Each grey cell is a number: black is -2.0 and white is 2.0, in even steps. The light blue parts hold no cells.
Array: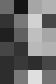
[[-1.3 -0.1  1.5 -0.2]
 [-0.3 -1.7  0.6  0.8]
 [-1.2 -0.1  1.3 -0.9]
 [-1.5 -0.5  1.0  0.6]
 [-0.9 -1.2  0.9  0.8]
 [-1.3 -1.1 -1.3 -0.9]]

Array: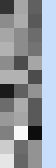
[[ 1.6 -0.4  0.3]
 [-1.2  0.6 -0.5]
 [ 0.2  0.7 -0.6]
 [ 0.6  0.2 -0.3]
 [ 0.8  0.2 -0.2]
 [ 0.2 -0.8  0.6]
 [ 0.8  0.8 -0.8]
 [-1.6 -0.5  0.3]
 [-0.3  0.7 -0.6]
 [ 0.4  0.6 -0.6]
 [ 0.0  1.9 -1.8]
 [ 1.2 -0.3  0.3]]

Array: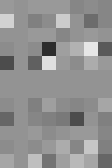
[[ 0.6  0.3  1.0 -0.2  0.5  0.9  0.6 -0.4]
 [ 0.4  0.3  0.4  0.4  0.4  0.1  0.2  0.1]
 [ 1.3  0.3  0.0  0.2  1.2  0.3 -0.3  0.1]
 [ 0.3  0.3  0.4  0.4  0.1  0.3  0.4  0.3]
 [ 0.2  0.3  0.2 -1.3  0.5  0.8  1.6 -0.6]
 [-0.8  0.3 -0.5  1.5  0.4  0.2  0.7  0.4]
 [ 0.3  0.3  0.3  0.3  0.3  0.3  0.3  0.3]
 [ 0.3  0.3  0.3  0.3  0.3  0.3  0.3  0.3]
 [ 0.2  0.3  0.0  0.5  0.2  0.1  0.2  0.6]
 [-0.4  0.3  0.1  0.0 -0.1 -0.8  0.3  0.0]
 [ 0.3  0.3  0.4  0.2  0.3  0.4  0.4  0.1]
 [ 0.2  0.3  0.2  0.4  0.7  0.1  1.1  0.0]]

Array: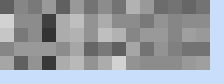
[[ 0.6 -0.5  0.3 -1.1  0.7  0.9  0.3  0.7  1.3  0.3  0.2  0.2  0.2  0.4
   0.5]
 [-0.5  0.1 -0.1  0.4 -0.5  0.4 -0.2  0.2 -0.2  0.8  0.4 -0.3 -0.2 -0.4
  -0.2]
 [ 1.3  0.2  0.2 -1.0  0.7  1.0  0.3  0.7  0.2  0.2 -0.1  0.3  0.1  0.2
   0.2]
 [ 1.1 -0.1  0.2 -1.2  0.7  0.8  0.3  1.0  0.8  0.1  0.4  0.4  0.1  0.5
   0.4]
 [ 0.1  0.4  0.4  0.4  0.2  0.6 -0.4 -0.1 -0.5  0.6 -0.2  0.3  0.0 -0.2
  -0.2]]

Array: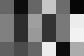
[[-0.5 -0.8 -0.4  1.7 -1.8  0.7]
 [-0.4 -1.8 -0.4  1.1 -0.3 -1.9]
 [ 0.0 -1.3  0.5 -1.2 -0.1  1.7]
 [ 0.0 -1.3  0.4 -1.2 -0.1  1.8]]

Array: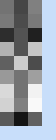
[[-0.6 -1.7 -0.5]
 [-0.2 -0.9  0.0]
 [-0.1 -0.8 -0.1]
 [-1.3 -0.7 -1.5]
 [ 0.8 -0.7  1.1]
 [-0.5  1.2 -0.8]
 [ 0.4 -0.2  0.5]
 [ 1.4 -0.2  1.8]
 [ 1.3  0.0  1.9]]
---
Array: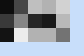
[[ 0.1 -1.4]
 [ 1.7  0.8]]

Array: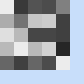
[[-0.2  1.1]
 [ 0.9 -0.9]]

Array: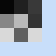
[[ 0.9 -1.2]
 [-0.5  1.4]]

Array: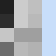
[[1.2 0.9]
 [0.5 0.5]]

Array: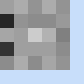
[[0.3 0.2]
 [0.5 1.2]]

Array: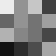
[[ 0.3 -0.2]
 [ 0.1 -0.2]]

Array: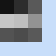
[[ 1.0  0.3]
 [-0.8 -0.6]]
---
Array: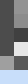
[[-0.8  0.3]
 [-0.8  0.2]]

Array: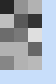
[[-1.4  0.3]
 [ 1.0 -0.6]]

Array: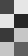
[[-0.9  1.6]
 [ 1.6 -1.4]]

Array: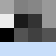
[[ 0.6  0.0]
 [ 1.7 -1.6]]

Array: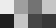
[[ 1.7  0.5]
 [-1.5  1.1]]

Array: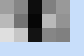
[[ 0.5  0.1]
 [ 0.9 -0.2]]
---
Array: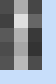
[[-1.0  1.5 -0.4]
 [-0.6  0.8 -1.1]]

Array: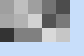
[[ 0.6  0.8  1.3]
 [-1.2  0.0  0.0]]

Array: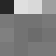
[[-0.1 -0.2 -0.2]
 [ 0.0 -0.2 -0.3]]

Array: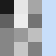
[[-0.5  1.7 -0.2]
 [ 0.1  0.4  1.0]]

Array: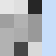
[[0.5 0.8 0.4]
 [0.8 0.7 0.4]]

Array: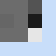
[[-0.4 -0.3 -1.6]
 [-0.3 -0.3  1.6]]
